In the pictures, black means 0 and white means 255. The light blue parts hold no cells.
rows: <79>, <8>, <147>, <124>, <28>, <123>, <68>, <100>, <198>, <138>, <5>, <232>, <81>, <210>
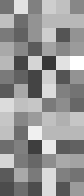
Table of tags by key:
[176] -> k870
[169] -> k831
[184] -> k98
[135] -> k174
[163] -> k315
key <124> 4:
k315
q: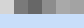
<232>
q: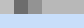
<8>
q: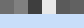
<5>

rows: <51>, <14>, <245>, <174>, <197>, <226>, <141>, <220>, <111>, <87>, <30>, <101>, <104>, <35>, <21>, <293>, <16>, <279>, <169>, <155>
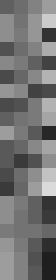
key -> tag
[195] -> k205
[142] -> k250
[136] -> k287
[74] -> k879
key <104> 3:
k250
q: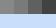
<197>

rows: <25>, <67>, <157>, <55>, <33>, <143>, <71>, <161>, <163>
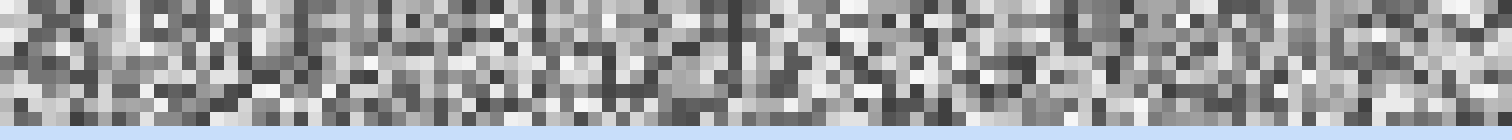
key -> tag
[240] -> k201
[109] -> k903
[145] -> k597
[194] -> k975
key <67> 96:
k597
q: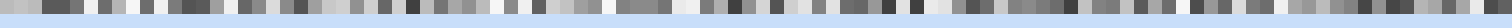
<67>

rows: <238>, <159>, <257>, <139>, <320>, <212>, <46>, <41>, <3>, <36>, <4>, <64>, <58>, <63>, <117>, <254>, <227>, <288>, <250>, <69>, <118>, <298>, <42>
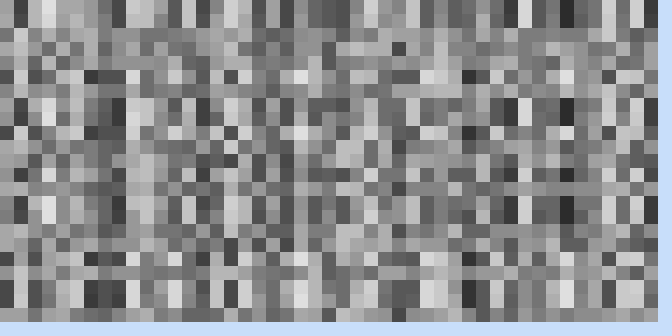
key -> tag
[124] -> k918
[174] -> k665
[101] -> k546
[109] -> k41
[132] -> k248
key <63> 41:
k248
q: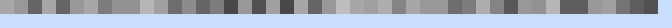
<288>

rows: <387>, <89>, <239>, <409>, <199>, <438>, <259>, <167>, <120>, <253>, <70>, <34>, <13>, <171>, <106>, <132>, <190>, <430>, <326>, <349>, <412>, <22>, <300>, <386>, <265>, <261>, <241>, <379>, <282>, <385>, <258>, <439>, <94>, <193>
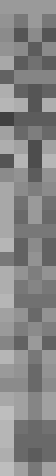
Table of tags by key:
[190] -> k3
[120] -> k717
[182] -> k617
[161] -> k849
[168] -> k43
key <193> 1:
k3
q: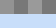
<89>

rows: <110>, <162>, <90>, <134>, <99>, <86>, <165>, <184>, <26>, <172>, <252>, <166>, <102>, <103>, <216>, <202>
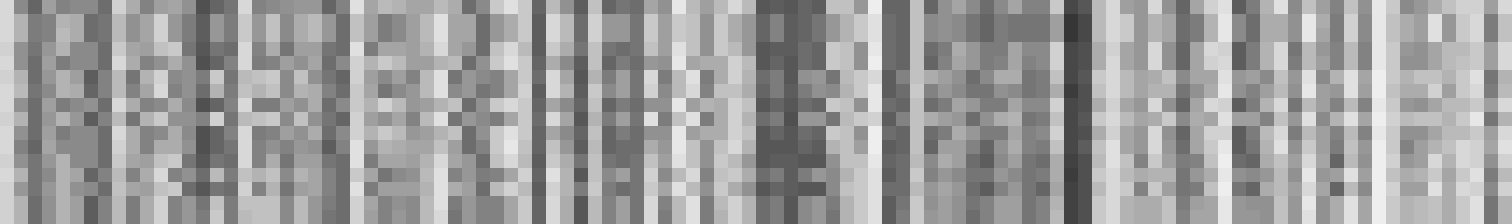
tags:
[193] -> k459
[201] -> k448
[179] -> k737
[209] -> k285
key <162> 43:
k285
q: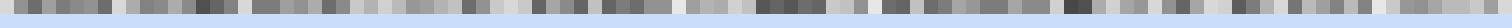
<184>
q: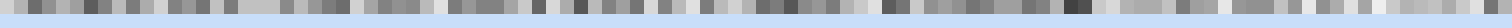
<216>
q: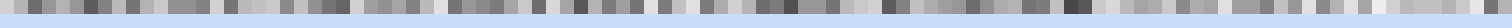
<26>

